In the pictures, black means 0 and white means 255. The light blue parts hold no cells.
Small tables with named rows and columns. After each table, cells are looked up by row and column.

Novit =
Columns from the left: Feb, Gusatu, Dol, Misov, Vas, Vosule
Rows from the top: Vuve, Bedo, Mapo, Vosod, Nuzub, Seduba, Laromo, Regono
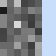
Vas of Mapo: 65
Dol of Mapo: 93
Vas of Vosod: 59
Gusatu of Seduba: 96
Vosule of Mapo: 95
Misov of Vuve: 67
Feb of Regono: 131
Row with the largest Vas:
Seduba

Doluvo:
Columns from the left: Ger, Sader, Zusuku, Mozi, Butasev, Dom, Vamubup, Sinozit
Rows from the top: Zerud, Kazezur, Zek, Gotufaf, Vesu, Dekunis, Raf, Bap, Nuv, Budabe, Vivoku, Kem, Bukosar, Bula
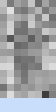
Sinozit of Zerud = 126
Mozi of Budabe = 110
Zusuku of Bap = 131
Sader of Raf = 203
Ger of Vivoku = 173
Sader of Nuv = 194
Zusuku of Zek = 172
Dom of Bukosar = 165
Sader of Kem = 218
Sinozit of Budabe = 219
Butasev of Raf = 137
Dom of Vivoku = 160
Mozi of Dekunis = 139

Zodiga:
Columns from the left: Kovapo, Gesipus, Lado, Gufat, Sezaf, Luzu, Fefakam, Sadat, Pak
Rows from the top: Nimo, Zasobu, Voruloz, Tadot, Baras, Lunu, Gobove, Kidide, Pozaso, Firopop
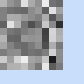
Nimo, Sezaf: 170
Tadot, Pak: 47
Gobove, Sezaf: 123
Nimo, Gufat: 223
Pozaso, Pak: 138
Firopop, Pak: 122
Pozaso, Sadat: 29
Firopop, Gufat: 192
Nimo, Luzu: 145
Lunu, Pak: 178
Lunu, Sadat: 210
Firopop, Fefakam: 231
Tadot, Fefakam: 199
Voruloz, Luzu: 128
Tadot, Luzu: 107
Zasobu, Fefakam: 96
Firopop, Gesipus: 176

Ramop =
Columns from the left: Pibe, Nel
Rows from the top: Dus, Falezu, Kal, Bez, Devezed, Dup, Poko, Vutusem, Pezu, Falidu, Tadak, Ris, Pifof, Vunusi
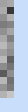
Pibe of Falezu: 172
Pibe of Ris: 183
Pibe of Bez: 124
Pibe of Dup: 169
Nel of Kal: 177
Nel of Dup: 127
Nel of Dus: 168
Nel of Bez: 132
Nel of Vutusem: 142
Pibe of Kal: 144
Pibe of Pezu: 185
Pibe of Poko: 185
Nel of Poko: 153
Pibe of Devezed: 144
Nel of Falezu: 56
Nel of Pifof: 122
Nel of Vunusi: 197

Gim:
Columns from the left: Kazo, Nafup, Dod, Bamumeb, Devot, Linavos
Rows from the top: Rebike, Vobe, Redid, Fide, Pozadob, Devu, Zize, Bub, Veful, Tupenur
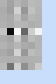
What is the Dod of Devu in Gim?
202
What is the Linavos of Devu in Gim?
179
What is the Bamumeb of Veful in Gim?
174
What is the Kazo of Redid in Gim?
174
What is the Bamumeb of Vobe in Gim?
150
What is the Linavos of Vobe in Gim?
181
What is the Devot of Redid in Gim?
183
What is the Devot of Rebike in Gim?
186
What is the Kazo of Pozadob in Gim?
196
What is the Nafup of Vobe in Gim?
159
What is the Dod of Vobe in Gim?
210
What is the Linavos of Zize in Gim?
180
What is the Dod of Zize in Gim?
182
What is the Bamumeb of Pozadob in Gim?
102
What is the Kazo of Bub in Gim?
170

